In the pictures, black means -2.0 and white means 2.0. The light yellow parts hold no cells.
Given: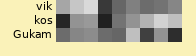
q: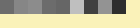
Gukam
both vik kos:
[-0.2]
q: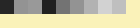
kos

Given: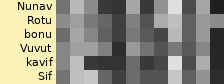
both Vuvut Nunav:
[-0.2]
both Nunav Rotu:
[0.2]
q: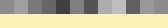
Rotu
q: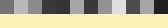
Nunav
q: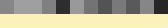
Vuvut

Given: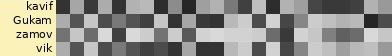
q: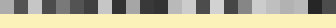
Gukam
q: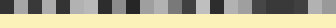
kavif

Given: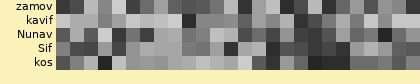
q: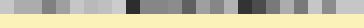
kavif
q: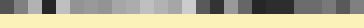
kos

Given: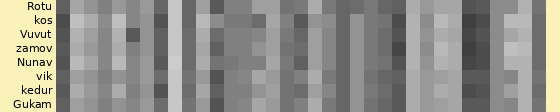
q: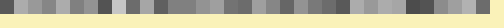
kedur
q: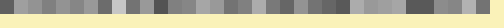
Gukam

